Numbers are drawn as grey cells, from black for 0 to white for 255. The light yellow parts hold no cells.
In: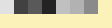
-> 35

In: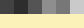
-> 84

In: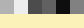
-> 76

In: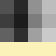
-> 97

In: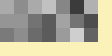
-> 91

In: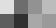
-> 94
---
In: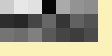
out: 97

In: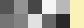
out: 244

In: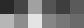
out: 62

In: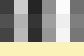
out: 238

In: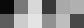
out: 169

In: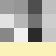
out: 115

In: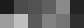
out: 138

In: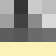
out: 139
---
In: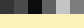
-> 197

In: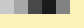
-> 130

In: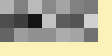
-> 164

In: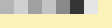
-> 137

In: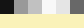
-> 229

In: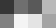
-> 129

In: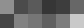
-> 61
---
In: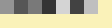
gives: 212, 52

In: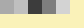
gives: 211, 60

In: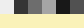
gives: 238, 24

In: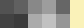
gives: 193, 59

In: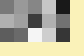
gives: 245, 25

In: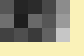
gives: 198, 30

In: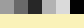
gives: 218, 2

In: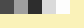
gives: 253, 45

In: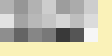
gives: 246, 57

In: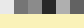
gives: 233, 40
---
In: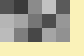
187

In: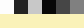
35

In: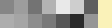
141

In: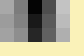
162

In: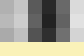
191

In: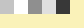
196

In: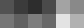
97
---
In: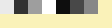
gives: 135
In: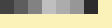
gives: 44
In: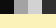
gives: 48
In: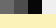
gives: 239
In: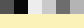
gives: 180
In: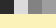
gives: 158
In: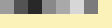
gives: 123
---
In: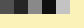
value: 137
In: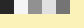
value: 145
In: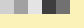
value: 228
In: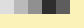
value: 144
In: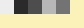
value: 77
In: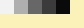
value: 103
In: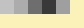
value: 110
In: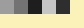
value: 30
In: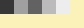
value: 98
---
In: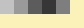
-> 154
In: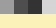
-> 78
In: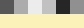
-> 172
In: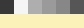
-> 245
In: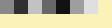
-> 48
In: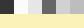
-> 251
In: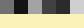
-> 19
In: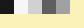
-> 246
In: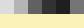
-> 180
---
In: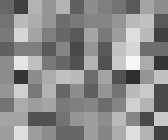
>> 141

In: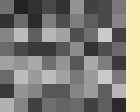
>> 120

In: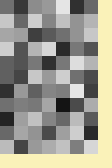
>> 104

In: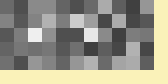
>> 150

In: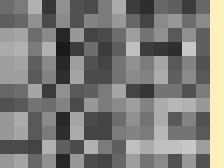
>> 103

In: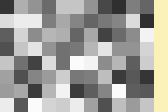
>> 101

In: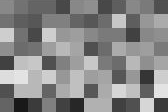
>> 80

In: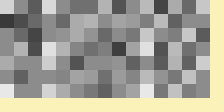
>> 199
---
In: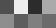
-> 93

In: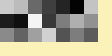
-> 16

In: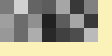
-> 108

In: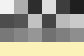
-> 84

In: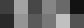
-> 149

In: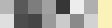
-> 76

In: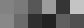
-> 107

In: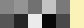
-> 38
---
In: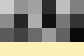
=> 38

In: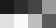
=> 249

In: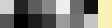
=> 2

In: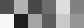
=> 30

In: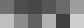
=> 141

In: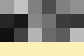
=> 24

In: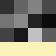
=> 138

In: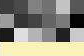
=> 53
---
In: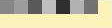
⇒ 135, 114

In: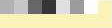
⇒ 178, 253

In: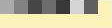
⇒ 171, 96

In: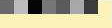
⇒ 106, 59

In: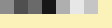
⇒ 140, 197

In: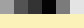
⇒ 161, 228

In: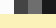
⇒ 251, 26

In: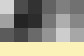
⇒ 212, 167

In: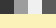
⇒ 54, 91

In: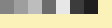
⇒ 131, 31
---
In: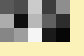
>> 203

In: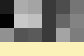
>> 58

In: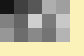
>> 87

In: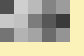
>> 186

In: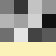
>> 53

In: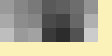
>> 95

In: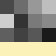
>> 109

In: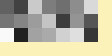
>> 111

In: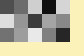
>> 207

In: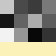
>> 74
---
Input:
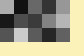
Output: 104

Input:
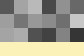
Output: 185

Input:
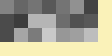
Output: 116

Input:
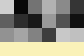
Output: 115

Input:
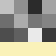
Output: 43

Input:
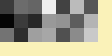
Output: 101

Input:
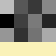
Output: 56
